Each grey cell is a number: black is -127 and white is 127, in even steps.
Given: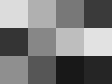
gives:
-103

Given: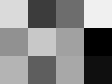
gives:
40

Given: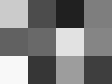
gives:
29

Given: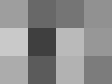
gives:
50

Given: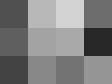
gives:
-12

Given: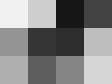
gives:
4
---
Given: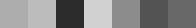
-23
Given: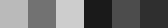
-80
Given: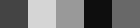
-23
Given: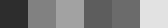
98
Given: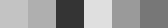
-8
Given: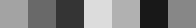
7
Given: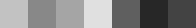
-60
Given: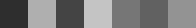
19
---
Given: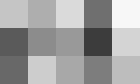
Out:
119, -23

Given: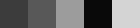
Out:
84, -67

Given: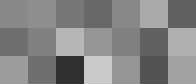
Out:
-30, 28

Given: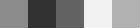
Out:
49, 11

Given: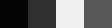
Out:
-39, -122

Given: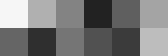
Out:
36, -26

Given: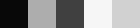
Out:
81, -119
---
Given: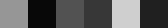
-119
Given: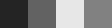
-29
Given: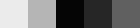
53
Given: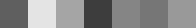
100
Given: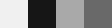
-105
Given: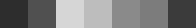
-47
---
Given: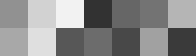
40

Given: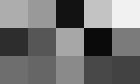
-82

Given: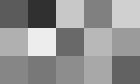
48

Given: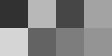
85

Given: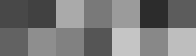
-29

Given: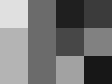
52

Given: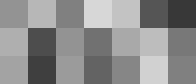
47

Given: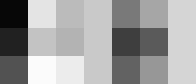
-94
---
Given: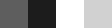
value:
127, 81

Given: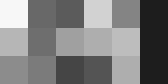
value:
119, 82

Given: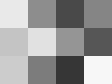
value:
119, 105

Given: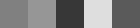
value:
94, 22

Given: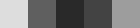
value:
93, 29

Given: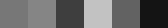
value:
66, 5
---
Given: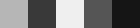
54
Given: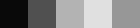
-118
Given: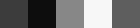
-67
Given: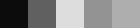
-115
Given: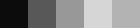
-115
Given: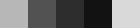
55
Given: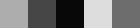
45
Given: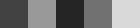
-61
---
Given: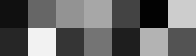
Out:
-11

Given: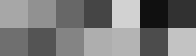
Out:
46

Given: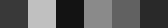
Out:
-108

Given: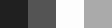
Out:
-95

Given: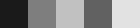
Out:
-1

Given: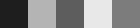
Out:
52

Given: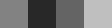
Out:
2
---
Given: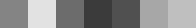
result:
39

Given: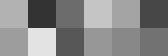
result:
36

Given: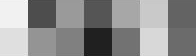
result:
73

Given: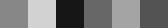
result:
36

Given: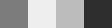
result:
60

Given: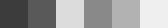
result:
50

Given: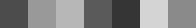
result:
84
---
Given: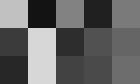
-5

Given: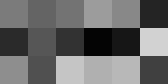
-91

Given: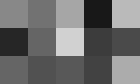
58

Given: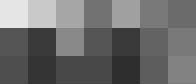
-20

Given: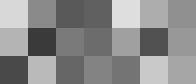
16

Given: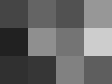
23
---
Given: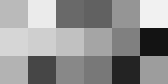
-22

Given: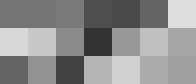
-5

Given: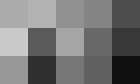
17

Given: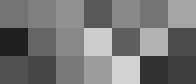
16

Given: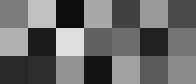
-115

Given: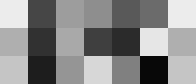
29

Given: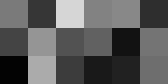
86

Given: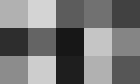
-35
